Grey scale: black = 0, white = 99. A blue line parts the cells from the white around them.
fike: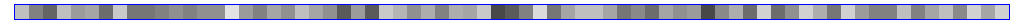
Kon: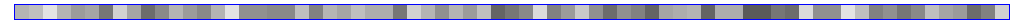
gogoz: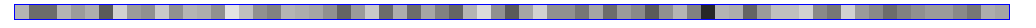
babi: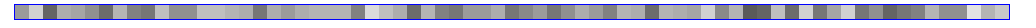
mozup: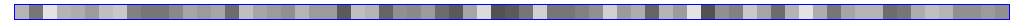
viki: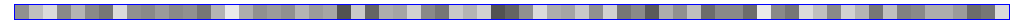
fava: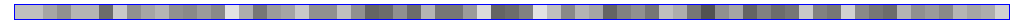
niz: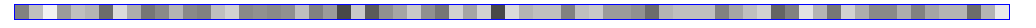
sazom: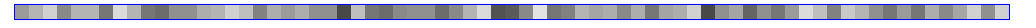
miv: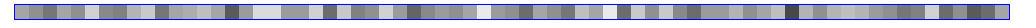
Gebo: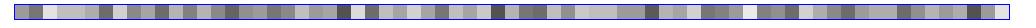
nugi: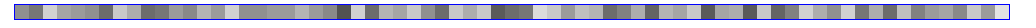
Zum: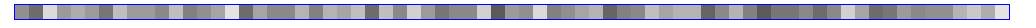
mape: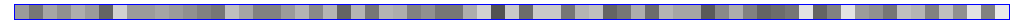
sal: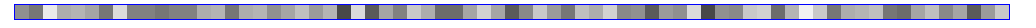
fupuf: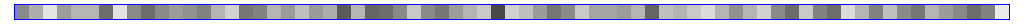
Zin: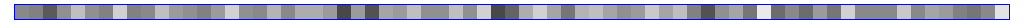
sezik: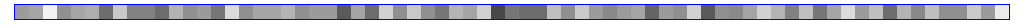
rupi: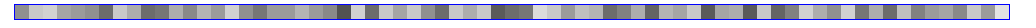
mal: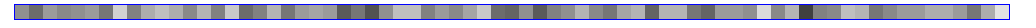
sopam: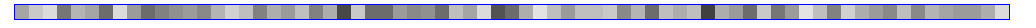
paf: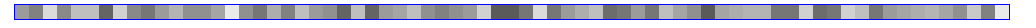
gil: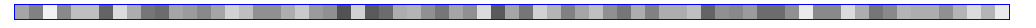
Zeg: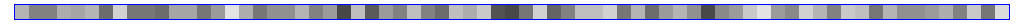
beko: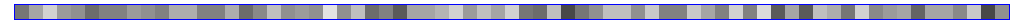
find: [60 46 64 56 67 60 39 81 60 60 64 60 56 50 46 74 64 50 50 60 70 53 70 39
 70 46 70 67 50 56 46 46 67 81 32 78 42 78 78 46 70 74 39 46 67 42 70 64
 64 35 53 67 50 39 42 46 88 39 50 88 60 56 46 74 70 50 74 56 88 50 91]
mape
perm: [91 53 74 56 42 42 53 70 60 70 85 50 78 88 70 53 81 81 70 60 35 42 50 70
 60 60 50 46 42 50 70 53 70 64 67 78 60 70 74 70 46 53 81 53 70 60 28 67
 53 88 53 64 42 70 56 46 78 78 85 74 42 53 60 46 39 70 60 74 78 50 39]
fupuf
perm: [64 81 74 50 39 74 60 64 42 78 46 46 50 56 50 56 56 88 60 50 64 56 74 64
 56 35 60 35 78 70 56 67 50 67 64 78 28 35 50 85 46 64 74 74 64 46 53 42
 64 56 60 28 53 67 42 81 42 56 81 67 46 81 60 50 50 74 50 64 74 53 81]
fike
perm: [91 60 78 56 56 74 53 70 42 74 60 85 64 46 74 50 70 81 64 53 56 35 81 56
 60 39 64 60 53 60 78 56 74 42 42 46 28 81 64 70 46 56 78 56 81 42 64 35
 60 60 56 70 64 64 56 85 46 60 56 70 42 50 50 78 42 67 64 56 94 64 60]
sezik
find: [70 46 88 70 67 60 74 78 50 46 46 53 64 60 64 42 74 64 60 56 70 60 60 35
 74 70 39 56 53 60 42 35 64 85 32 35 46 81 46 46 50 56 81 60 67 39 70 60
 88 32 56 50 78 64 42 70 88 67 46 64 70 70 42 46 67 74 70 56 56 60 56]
mozup
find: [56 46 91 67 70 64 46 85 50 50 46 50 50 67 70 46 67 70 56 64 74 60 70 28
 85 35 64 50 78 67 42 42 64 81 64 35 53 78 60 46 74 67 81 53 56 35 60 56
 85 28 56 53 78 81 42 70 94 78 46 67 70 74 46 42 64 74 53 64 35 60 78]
sal
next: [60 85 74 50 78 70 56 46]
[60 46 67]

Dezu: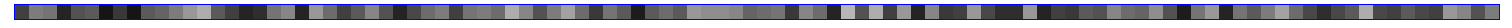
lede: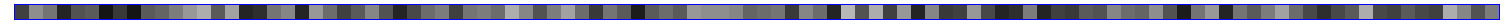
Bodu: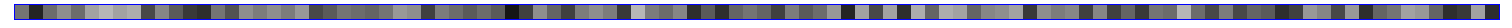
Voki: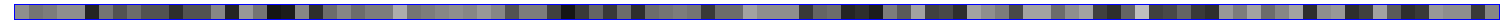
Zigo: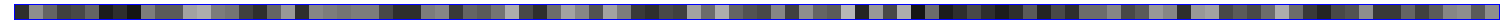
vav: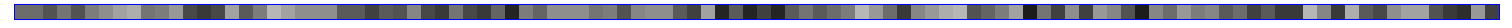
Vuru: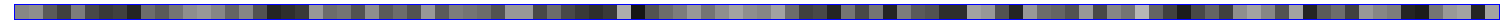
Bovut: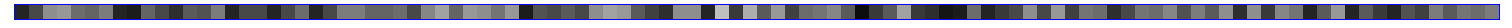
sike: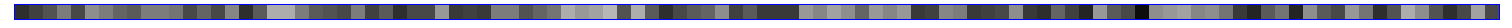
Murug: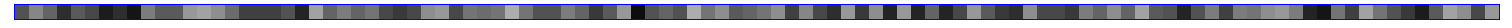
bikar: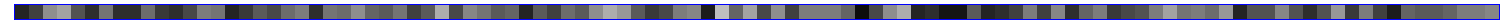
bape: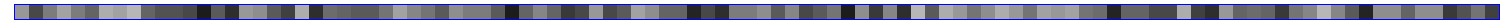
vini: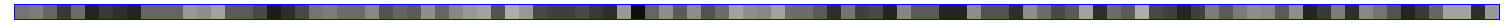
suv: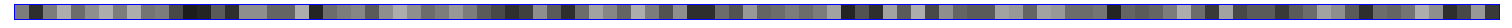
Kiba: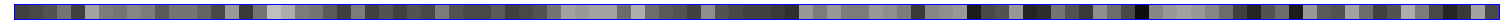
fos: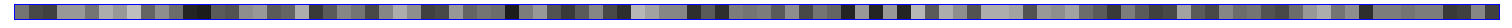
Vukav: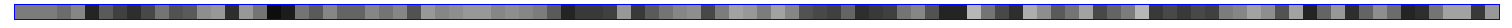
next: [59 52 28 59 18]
[39 45 63]
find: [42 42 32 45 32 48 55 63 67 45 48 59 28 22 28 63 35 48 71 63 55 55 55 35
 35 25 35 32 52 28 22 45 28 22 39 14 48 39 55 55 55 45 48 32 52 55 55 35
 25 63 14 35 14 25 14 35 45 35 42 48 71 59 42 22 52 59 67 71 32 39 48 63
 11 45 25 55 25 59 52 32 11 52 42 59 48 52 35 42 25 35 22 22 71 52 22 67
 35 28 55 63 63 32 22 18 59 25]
vav
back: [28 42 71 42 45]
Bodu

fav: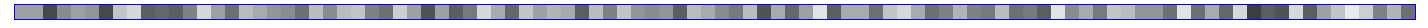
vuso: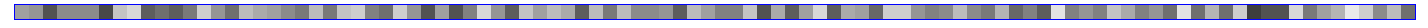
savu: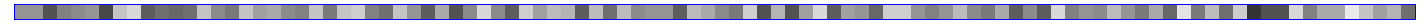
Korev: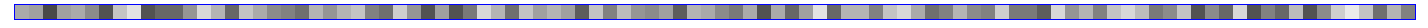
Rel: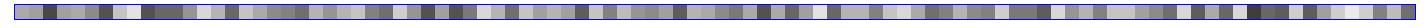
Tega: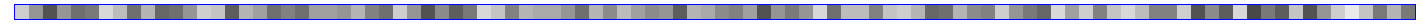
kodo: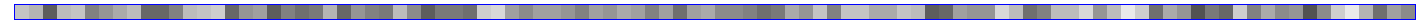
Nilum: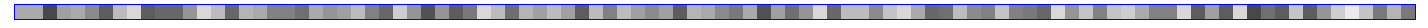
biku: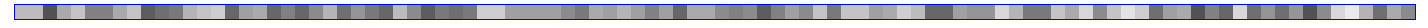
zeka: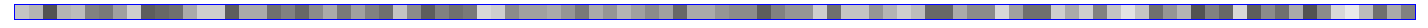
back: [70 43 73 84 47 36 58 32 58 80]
Nilum
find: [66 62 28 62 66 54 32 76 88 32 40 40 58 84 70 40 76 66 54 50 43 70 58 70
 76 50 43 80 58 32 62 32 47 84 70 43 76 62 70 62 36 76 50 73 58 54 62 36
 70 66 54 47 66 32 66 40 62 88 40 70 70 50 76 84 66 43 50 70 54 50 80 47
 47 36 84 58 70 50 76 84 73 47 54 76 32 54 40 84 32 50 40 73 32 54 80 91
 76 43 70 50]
Korev

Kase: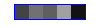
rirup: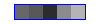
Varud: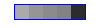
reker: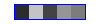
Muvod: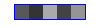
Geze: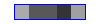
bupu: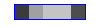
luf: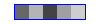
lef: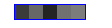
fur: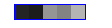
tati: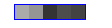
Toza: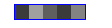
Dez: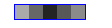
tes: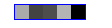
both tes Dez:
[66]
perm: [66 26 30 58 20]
tati
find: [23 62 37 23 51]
Toza

